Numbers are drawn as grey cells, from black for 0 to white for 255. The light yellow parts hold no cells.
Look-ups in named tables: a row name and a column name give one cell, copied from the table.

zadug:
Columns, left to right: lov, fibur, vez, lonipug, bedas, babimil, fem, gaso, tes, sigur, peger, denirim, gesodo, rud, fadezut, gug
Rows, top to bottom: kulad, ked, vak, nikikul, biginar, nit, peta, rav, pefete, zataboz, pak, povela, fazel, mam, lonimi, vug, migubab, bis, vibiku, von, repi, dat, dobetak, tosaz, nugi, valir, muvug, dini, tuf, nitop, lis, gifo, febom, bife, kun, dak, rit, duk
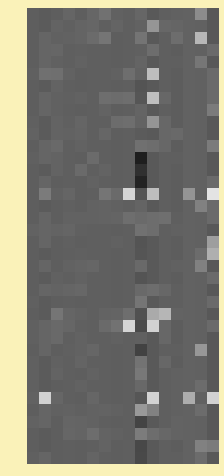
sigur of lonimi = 35
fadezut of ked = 97
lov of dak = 94
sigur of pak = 91
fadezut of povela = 97
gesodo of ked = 101
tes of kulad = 95
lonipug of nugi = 95
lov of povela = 94

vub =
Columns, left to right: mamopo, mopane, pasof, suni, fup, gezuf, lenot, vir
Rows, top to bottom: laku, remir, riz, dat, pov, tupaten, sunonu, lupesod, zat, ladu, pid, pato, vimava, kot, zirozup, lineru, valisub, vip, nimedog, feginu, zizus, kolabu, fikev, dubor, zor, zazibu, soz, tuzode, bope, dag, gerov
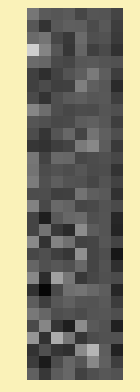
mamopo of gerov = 96
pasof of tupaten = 66
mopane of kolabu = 80
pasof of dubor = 73
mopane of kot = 76
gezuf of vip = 79
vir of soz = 32
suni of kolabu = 80
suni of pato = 68

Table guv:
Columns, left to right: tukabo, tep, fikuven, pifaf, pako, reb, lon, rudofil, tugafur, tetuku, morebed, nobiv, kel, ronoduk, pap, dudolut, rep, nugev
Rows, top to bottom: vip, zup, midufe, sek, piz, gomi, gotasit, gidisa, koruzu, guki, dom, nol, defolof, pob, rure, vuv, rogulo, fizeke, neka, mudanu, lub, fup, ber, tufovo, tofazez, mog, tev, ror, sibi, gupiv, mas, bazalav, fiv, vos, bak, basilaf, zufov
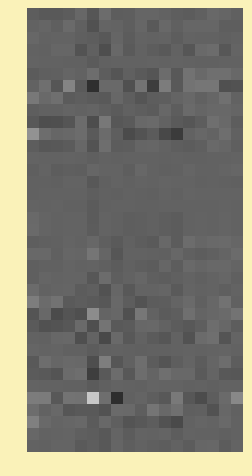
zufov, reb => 94
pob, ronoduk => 101
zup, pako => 96
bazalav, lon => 96
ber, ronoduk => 99
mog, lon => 100
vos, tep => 98
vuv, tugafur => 98
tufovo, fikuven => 100
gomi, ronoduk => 114
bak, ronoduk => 98
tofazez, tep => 107
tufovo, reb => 95
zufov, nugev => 99

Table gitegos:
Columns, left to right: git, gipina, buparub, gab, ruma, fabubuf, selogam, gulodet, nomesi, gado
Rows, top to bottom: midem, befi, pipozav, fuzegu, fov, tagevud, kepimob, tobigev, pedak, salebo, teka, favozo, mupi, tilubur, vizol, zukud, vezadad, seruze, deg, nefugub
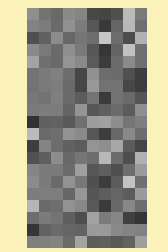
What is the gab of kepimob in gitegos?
105
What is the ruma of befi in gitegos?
123
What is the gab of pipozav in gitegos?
103
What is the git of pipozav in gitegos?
79
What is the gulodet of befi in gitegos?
101
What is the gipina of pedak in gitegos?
125
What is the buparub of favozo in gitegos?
109
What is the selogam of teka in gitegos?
61
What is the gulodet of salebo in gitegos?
142
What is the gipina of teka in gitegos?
106
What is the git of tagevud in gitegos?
115
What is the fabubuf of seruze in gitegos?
162
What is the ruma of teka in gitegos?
138
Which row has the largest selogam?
pipozav

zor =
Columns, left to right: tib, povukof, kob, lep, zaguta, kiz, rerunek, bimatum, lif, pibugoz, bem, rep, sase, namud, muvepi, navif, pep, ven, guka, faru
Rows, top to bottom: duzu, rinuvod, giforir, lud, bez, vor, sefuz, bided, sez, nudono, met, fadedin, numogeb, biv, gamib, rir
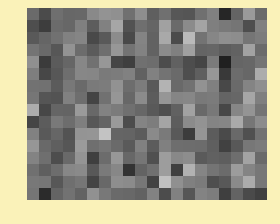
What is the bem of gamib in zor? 66
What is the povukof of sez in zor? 71
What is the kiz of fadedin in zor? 111
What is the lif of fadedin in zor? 90
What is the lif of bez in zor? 63
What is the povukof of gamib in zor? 118
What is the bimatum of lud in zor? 151
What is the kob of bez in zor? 91
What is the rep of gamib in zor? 192
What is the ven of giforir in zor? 141
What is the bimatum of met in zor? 101
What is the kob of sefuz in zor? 91
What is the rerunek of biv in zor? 122

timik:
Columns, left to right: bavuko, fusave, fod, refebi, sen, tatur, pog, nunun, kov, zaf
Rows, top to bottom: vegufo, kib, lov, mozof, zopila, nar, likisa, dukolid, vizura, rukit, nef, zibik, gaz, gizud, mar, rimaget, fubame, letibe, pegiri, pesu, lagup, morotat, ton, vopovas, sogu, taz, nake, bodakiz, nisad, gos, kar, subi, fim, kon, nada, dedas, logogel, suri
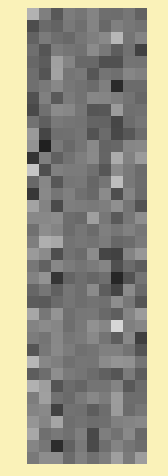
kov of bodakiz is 136
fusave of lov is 123
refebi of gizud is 123
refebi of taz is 111
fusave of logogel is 118
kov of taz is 133
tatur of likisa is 107
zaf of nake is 134
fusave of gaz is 127
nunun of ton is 38
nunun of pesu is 103
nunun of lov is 183
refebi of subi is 108
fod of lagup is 78
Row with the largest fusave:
pesu

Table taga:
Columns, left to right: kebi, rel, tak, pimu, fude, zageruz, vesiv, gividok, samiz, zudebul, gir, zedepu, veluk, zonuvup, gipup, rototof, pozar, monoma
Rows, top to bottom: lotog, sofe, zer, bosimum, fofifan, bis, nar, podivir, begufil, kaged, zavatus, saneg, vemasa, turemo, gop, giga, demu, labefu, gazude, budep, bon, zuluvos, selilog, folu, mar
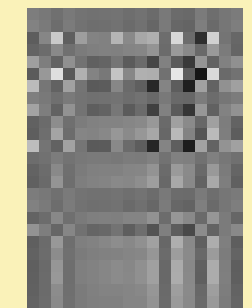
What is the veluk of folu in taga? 158
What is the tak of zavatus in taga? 164
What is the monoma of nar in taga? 160
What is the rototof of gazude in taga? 99
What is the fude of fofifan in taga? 114
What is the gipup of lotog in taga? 123
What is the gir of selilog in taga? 160
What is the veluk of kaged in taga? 160
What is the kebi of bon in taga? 98

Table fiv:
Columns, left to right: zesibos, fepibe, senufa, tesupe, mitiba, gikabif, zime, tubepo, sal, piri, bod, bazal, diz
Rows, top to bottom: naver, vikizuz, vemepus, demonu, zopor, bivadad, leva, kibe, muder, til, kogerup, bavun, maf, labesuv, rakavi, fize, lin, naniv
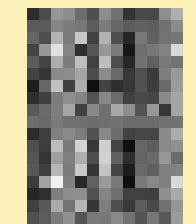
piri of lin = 93
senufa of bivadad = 137
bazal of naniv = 87
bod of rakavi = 136
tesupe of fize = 141
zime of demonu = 152
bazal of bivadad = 125
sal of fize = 65
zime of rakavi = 153
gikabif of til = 109
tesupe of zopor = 124
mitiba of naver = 109
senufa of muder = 125
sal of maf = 46
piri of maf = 100
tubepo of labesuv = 68
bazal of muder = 55
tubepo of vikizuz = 104
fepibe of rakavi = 162
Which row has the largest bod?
muder

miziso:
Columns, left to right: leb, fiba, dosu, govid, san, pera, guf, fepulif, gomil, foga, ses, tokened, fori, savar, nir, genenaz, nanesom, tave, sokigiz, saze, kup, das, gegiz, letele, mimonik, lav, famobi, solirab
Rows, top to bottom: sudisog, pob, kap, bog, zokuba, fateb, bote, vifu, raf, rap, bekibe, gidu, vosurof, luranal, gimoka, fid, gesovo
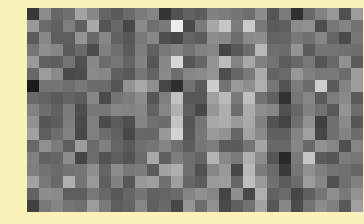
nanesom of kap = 135
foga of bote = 168
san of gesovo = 112
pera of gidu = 106
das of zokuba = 92
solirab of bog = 110
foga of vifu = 140
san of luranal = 117
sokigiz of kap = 138
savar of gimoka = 102
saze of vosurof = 139

